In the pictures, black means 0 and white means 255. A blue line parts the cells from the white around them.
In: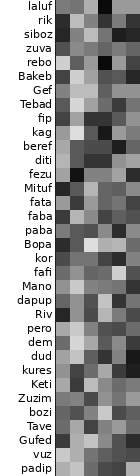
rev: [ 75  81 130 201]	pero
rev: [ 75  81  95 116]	vuz
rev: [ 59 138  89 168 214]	dem
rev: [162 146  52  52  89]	diti
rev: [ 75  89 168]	beref
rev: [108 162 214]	Tebad
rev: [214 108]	dem

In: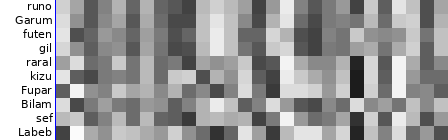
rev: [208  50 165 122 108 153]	sef
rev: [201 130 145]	Fupar
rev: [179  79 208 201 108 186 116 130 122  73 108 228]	Garum
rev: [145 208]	Labeb
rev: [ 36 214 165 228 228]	Labeb
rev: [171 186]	sef
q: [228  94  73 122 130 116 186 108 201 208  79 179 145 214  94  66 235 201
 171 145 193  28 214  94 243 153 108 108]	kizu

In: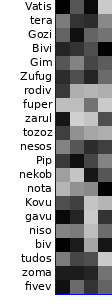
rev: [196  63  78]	Kovu
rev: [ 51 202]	gavu

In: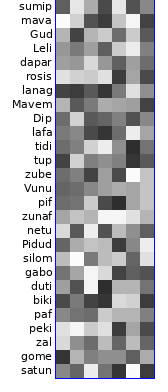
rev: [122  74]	biki
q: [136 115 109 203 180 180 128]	paf
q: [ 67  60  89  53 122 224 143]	lanag
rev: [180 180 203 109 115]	paf

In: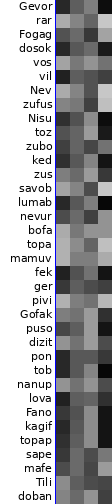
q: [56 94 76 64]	ger
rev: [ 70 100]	zubo

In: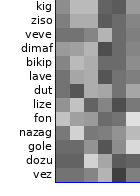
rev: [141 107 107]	bikip
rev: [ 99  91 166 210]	dozu
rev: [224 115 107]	fon
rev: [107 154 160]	fon
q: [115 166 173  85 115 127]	lave

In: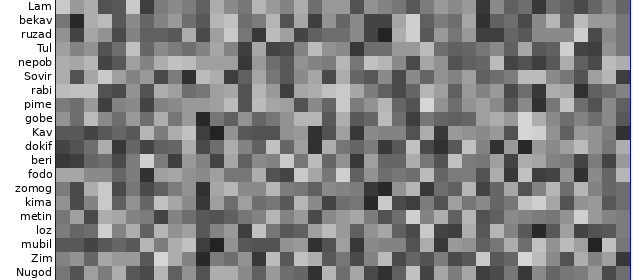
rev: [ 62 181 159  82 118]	Sovir
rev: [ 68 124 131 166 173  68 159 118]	beri
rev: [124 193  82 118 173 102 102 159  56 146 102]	beri
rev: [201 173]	zomog
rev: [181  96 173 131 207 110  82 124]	metin
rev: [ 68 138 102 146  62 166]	bekav
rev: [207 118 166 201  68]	fodo

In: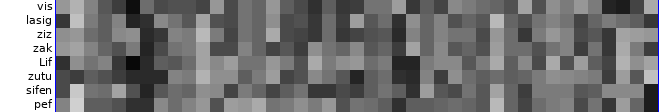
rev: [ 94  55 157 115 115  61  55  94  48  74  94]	vis
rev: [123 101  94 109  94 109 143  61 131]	zutu
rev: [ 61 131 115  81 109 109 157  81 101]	zak
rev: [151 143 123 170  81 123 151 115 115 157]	Lif
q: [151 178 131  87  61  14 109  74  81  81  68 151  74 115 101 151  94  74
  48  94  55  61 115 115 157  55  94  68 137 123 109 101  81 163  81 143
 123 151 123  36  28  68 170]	vis
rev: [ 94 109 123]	lasig

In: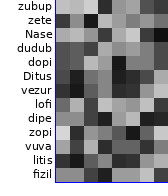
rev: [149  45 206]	zubup
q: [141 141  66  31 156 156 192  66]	fizil
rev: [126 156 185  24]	zete
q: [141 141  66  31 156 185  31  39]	dipe
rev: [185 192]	zubup
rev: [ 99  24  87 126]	zopi
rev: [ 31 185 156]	dipe

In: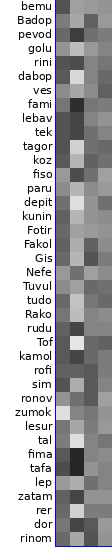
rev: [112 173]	lep
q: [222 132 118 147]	zumok
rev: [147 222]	depit

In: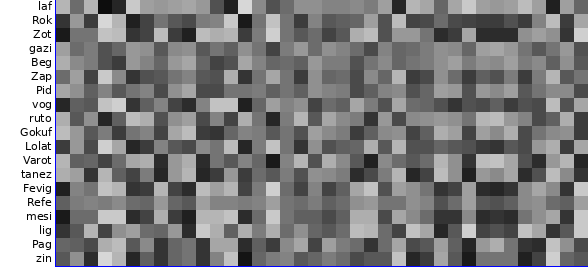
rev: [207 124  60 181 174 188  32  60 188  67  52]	Zot
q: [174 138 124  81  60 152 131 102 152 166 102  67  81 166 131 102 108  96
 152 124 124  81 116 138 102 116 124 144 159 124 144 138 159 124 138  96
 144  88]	Beg

